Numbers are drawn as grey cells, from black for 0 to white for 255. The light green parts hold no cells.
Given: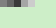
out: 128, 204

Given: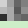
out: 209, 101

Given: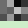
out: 109, 79

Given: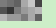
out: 123, 97

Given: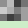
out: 144, 159

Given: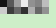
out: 20, 145

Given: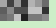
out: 167, 137

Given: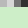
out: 185, 49

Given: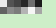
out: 234, 165

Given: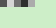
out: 83, 171
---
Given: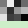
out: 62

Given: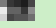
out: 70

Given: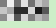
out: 226

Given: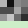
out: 197

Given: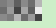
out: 125

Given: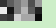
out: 51
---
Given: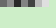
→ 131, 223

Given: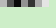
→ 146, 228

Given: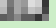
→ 137, 221

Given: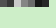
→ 133, 202

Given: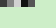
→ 209, 209

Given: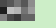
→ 180, 192

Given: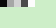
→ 210, 252

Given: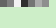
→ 46, 242

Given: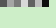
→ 216, 216

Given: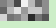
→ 153, 241
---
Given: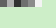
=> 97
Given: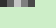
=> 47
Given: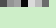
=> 78
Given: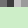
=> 113
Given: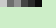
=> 202
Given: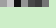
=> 160
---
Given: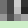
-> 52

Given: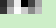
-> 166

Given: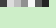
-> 36

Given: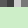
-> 120

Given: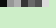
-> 219

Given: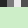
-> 80
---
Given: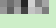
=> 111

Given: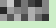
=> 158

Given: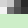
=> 198

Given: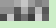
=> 141

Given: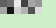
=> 110

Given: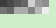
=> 74

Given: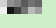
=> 143

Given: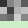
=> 65
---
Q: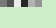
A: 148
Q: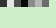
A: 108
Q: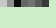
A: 57
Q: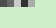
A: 171
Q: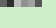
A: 86
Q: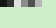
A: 183
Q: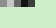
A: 62
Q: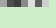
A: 207
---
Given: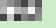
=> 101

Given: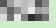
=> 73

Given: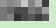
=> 61

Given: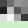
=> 165

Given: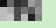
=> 32

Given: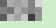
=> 63

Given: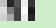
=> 236
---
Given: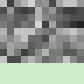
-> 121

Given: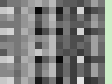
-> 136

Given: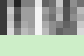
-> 58

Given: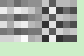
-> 223

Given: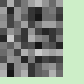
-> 80
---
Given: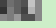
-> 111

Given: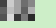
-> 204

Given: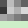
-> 188

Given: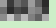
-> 58

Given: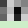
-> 205

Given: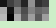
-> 64

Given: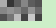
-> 53

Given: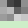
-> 69

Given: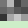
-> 183

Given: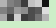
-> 128
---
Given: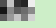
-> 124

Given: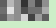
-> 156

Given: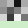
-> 243

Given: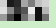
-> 15

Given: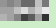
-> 162

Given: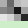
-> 160

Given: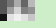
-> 225
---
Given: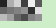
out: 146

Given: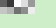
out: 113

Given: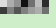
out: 158

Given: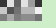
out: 184

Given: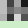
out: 108

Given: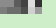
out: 79

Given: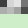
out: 185

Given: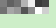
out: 139

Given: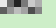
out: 163
